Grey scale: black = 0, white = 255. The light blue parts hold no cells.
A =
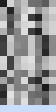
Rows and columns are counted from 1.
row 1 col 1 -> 31
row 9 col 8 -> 205
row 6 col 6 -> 124
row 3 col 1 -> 168
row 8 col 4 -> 126
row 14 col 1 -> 40
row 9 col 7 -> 176
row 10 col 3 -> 180
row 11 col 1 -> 64
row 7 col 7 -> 54
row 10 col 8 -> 207
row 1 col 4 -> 192
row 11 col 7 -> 54
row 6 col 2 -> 202
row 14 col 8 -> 166
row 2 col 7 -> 182
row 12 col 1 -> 165
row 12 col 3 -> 130
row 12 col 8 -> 204
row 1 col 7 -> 91
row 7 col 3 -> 141
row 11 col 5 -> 197
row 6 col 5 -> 201
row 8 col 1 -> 64
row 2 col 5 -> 222
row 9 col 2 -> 65
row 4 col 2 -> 68
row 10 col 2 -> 66
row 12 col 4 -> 217
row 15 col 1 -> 79
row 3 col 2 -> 86
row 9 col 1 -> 215
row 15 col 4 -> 221
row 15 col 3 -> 153
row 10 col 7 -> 185

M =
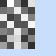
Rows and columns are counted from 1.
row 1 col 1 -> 53
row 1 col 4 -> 49
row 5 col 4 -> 129
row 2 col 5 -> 71
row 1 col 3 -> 128
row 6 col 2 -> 198
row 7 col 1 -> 159
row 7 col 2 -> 82
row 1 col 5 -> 225
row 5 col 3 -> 234
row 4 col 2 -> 240

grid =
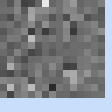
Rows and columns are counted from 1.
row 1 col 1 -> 106
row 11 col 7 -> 101
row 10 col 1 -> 89
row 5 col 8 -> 90
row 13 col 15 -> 103
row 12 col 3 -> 123
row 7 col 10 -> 98
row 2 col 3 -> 134
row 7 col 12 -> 108
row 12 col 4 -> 134
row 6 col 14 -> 110
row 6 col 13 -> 130
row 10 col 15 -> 105
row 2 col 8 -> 126
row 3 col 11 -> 139
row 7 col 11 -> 109
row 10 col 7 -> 107
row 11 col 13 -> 149
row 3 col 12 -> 135
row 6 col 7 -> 113
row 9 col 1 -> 93
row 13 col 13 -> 120
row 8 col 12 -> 111
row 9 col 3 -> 99
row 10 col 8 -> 136
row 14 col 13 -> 105
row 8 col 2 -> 94
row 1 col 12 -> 102
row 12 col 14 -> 105
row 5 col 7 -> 60
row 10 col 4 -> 101
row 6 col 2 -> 122
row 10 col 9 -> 112
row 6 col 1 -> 101
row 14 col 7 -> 90
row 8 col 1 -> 106
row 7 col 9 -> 109
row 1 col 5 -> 71

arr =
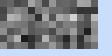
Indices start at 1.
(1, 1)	93
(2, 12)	51
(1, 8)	149
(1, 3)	73
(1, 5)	163
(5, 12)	88
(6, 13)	123
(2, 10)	96
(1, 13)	160
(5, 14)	138
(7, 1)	145
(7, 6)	112
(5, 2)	84
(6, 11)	118
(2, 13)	53
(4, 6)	112
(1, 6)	129
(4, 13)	79
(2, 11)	77
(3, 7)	167
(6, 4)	27
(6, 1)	77
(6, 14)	151
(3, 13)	83
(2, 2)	117
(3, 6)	47
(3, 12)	119
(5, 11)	157
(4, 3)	122
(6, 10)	39
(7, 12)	56
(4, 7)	122
